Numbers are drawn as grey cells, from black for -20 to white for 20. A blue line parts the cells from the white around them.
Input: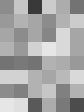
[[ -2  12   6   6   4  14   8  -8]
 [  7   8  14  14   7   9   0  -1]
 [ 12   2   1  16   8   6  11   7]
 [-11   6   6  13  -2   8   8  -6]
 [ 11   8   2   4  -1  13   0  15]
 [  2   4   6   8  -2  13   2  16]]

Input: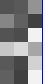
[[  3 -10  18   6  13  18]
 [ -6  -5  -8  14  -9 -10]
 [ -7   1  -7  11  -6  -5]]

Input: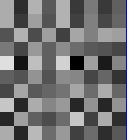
[[ -5  -4   5  -9   1 -12  -4   3 -13  -6]
 [-11  -9   6  -7 -16  -4   7 -14   7 -13]
 [ -1   0   0  -6   5  -9  -3   3 -10  -3]
 [-11 -10   6  -3 -20   1   6 -14  11 -10]
 [  8   8 -10   2  13   2  -2   4  -3   4]
 [ -6  -7   5  -5  -5  -7  -4   1  -8  -3]
 [  8   5  -8   4  10   3  -6   7  -5   9]
 [-13 -11   8  -9 -17  -7   6 -14   5 -14]
 [  7   7  -7  -1  15  -5  -9  11 -14   7]]

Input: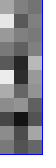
[[ -2   0  -1   0   9   4   3  -5  -7   6  -4]
 [  0  -6   0  -5 -14 -13  -4   3 -17  -8  -7]
 [  6  16   4  -1  -6  17   7   2  -9   2  -1]]

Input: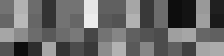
[[-15 -16  -5   7]
 [  4   5  -4   6]
 [-17 -17   6 -10]
 [-18 -18   5  -5]
 [ -3  -3  -8  -8]
 [-11 -11  -7   1]
 [  6   8  -5  -6]
 [ -5  -7   1   8]
 [ -5  -6  -2   2]
 [ 16  17  -9 -11]
 [ -2  -4  -1  -8]
 [ -2  -2  -3 -12]
 [-12 -12  -6   6]
 [ -3  -4  -3 -13]
 [  8   9   2 -18]
 [ -2  -4   6  -7]]

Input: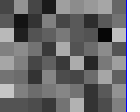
[[ -4  -2  10  -7   5  -5   3   0]
 [  6  -6 -19   2  -1   6  -6  -8]
 [  4 -13  -7  -3 -14  -3 -12 -12]
 [  2  -6  -6  -7   7  -9  -2   8]
 [  5  -9  -1   7 -11  -8   1  -2]
 [-16   0  -5 -11  -5   1  -1 -11]
 [ -9 -12  -7  -2  -9 -12  -3  -8]
 [  3 -17 -15   2   0  -3   0  -7]
 [ -9  -6   9   0   6  -2  11  -7]]

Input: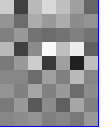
[[ -4   3  -2  -5  10   1   2   0   4]
 [  5   2   0  17 -15   9  -3   6  -1]
 [ 10   7  -2  10   5   0   4  -5   1]
 [ 14   4  -3  19 -11   5   0   2   0]
 [  9   7  -2   2  12  -3   6  -6   3]
 [-10  -3   4 -10   4   1   0   4   2]
 [ 12   3   0   9  -1   1   3  -1   1]]

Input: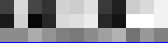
[[ 18  18   0]
 [ 14  20   4]
 [ 12  20  -2]
 [-15 -17   8]
 [-11 -14   5]
 [ 15  17   2]
 [ 12  15  -1]
 [ 13  14   0]
 [-12 -14   3]
 [ -9 -19   7]
 [ 14  13   2]
 [-10 -16   2]]
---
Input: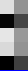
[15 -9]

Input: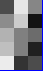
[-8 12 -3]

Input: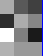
[  7   7 -16]

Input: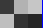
[-11 -12]

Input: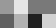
[4 8]

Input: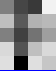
[ 0 -6 -2 14]

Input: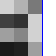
[ 13 -12  13]

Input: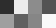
[-13  -5]
